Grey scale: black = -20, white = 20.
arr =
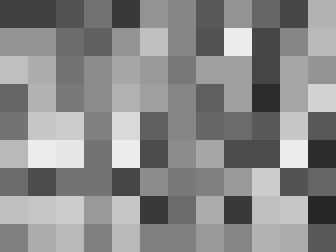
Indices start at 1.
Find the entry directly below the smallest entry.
-6
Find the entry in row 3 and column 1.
10
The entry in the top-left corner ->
-10
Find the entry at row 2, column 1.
3
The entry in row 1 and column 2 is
-10
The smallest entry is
-14
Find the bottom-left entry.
0
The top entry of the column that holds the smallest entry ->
8
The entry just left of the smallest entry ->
11
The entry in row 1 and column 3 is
-7
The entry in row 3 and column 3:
-2

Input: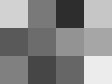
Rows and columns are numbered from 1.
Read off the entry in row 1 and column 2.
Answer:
-1
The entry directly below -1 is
-3
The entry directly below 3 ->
-4
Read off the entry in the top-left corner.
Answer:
13

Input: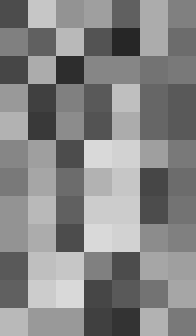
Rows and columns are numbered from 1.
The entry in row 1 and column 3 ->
3
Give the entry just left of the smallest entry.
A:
-7
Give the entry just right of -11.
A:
2
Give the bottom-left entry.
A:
9
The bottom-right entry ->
-1
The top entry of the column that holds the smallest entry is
-5
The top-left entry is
-8
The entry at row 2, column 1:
0
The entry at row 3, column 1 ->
-9
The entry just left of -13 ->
7
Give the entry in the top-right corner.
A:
0
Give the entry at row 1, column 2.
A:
11
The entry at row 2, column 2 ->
-5

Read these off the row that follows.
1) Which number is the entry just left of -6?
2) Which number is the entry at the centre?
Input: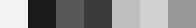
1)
-16
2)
-11

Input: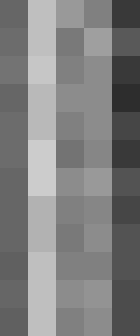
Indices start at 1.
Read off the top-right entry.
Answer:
-11
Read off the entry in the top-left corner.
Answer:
-4
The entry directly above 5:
0
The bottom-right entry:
-8
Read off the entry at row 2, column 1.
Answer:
-3
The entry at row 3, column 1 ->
-2
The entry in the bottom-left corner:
-5
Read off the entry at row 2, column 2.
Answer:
10
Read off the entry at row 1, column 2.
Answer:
10
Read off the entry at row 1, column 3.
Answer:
4
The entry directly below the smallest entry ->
-9

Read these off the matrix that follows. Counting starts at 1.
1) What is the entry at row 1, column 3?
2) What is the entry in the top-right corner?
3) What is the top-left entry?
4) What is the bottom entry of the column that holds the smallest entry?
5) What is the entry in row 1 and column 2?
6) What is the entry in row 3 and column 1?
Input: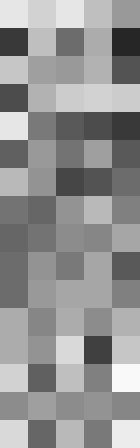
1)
16
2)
4
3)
16
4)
17
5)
13
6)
11

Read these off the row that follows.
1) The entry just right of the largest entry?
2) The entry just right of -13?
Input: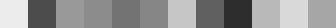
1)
-8
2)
9
